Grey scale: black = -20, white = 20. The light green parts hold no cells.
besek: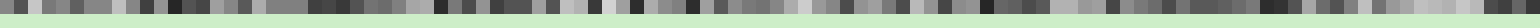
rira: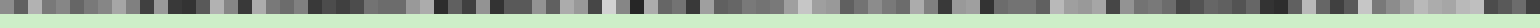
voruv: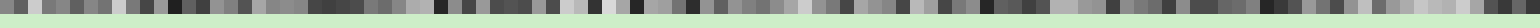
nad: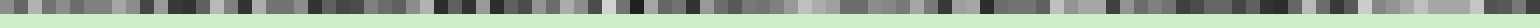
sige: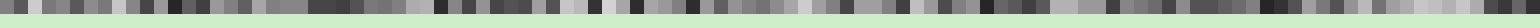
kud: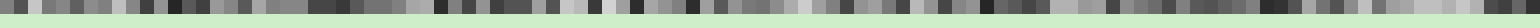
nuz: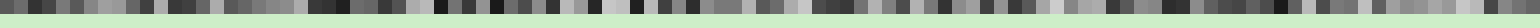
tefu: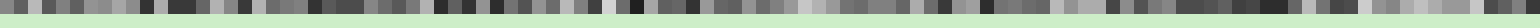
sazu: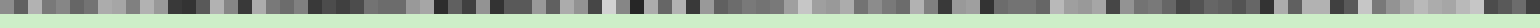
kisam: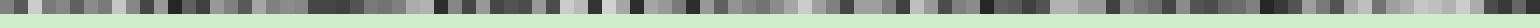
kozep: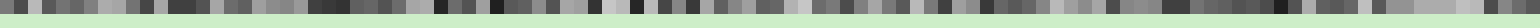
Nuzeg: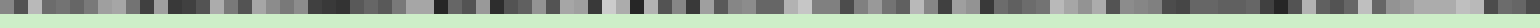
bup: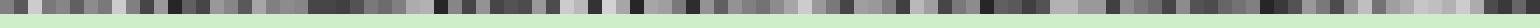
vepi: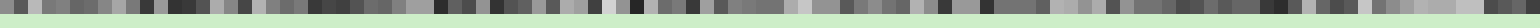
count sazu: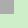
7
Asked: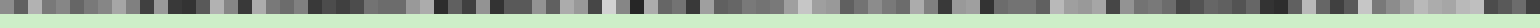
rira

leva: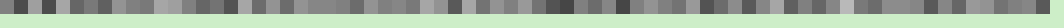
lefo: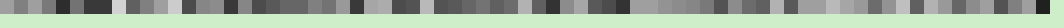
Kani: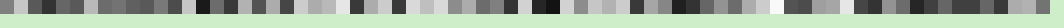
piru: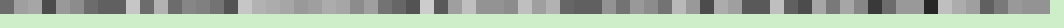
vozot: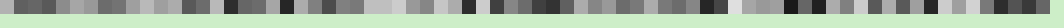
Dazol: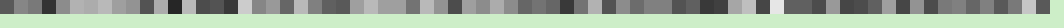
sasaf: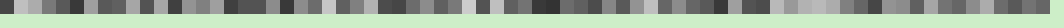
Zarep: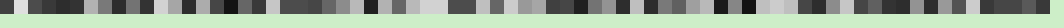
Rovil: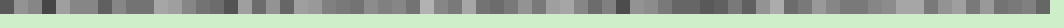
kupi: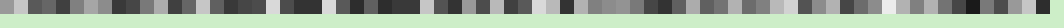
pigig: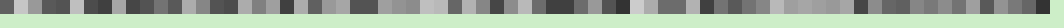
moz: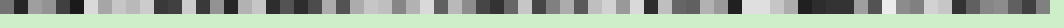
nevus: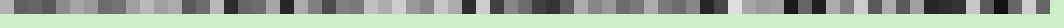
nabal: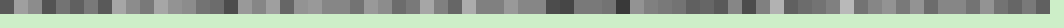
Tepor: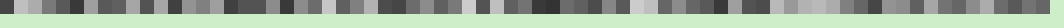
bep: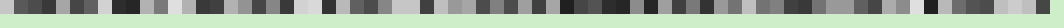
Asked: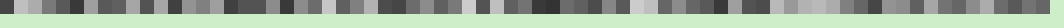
Tepor
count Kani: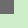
5
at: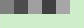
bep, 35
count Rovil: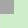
5
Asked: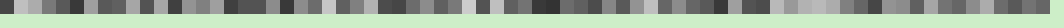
sasaf

